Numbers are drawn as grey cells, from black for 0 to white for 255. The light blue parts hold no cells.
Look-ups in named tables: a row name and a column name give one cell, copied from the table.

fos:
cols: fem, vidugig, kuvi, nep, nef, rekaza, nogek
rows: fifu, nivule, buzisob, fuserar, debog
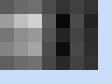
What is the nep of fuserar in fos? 76
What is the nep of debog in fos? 71
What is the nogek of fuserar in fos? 45
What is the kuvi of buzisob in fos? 153
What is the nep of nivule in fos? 92
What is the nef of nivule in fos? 9
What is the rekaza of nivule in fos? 74
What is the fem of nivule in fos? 156
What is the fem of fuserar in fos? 132
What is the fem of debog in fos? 95
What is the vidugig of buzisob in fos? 142
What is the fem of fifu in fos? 90
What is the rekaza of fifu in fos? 64
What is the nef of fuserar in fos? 12
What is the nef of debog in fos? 41
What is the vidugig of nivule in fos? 190
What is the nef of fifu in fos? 51
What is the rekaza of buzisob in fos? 68

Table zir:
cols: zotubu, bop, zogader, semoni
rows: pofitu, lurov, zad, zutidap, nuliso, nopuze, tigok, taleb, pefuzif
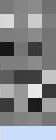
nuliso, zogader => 139
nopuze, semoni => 195
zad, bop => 128
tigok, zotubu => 179
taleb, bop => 152
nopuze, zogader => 62
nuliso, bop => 127
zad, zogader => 139
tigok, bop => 151
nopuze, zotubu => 93

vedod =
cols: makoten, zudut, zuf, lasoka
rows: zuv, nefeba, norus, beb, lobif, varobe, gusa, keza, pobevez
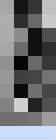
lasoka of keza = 81
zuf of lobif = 105
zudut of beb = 107
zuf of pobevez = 116
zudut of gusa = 10
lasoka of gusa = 71
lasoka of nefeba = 202
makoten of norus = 172
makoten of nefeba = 173
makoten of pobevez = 110
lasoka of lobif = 56
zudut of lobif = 5
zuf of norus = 16
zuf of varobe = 68
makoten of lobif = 144
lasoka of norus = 79
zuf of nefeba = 105
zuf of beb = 17
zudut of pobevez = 111
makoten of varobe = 152

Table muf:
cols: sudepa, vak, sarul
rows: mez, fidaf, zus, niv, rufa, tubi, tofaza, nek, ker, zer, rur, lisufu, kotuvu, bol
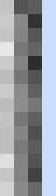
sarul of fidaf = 51
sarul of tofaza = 96
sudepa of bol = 211
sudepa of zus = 197
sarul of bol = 103
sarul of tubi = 83
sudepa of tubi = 187
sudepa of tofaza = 203
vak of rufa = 132
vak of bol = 138
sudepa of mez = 196
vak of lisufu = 132
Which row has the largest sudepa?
niv

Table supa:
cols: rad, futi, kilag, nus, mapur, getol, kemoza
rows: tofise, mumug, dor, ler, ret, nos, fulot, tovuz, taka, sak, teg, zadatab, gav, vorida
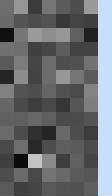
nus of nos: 108
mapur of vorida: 83
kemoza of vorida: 94
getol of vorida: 81
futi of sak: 76
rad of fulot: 129
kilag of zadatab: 195
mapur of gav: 105

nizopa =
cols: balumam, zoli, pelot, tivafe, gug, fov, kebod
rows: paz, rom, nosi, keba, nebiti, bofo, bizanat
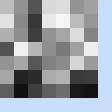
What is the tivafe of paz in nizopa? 217
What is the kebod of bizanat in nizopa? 19
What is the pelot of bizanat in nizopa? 62
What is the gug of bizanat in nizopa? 109
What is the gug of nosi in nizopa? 165
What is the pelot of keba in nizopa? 183
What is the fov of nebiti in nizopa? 213
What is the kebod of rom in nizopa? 150
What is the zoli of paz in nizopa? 146
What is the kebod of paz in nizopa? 161
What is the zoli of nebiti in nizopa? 167
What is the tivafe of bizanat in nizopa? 95
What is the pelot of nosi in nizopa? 61
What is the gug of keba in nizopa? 121
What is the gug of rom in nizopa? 245
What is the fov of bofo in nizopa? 58
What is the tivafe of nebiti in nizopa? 129

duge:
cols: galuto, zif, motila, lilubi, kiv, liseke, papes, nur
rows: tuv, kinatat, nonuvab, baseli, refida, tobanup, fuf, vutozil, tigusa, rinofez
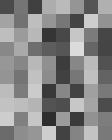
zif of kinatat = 114
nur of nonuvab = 70
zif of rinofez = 141
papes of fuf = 160
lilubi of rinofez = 206
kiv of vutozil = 78
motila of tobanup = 193
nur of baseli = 69
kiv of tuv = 186
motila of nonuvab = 184
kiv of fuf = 135
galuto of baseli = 136
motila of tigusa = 198
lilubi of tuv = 173
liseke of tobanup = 119
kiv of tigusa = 156
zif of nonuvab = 155
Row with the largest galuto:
tigusa

